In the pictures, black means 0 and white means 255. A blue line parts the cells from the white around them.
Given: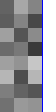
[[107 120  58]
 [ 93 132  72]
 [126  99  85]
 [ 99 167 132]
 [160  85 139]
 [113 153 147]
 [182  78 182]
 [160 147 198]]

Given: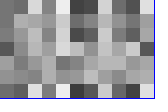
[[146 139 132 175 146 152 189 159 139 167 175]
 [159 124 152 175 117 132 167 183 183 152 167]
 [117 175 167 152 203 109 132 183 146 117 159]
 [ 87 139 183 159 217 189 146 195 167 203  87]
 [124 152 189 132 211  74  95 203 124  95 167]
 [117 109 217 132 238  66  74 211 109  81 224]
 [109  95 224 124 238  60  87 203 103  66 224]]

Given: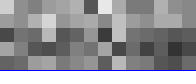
[[164 128  86  78  93 128 115 164  72 107  66  93  51  72]
 [ 72 115 107 184  86  99 149  59 192 115 107  99  86  93]
 [206 143 128 156 164 177  86 232 170 122 122 177 143 136]
 [ 99 107 156 164 122 136 149  93 184 128 122  86  78 107]
 [156 143 177 213 149 164 170 136 192 156 143 170 170 136]]

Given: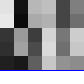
[[ 53 154  61 212 119 205]
 [ 47 162  75 218 111 199]
 [ 32  25  95 199 146 140]
 [232  11 170 177  69 111]
 [226  18 183 191  69 127]]

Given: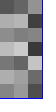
[[188 203  57]
 [174 181  64]
 [133 153  78]
 [174 160 107]
 [141 127 133]
 [ 86 101 147]
 [119 101 196]]

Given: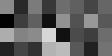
[[ 33  69  49 179 187  88  33 115]
 [  2  62  96  17 146  82 152  88]
 [139  41 123  56 109  96  69 102]
 [173 131 139 215  17  75  62 109]]
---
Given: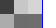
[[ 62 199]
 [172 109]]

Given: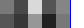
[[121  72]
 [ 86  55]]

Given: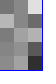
[[117 136]
 [183 135]]

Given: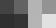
[[67 99]
 [47 52]]

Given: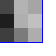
[[ 70 179]
 [ 30 175]]

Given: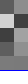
[[ 93 141]
 [210  64]]

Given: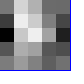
[[119 212]
 [ 60 237]]

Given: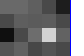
[[105 105]
 [ 73  94]]
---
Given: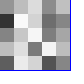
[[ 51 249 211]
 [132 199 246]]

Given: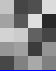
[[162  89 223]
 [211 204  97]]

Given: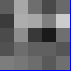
[[ 59 173 167]
 [ 75 142  56]]

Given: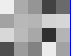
[[162 184 181]
 [216 186 168]]

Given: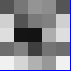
[[208  83 122]
 [222  20  19]]

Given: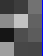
[[139 195  98]
 [ 21  78  92]]

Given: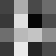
[[ 56 223   6]
 [110 185 196]]

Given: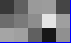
[[108 122 141]
 [165 160  96]]
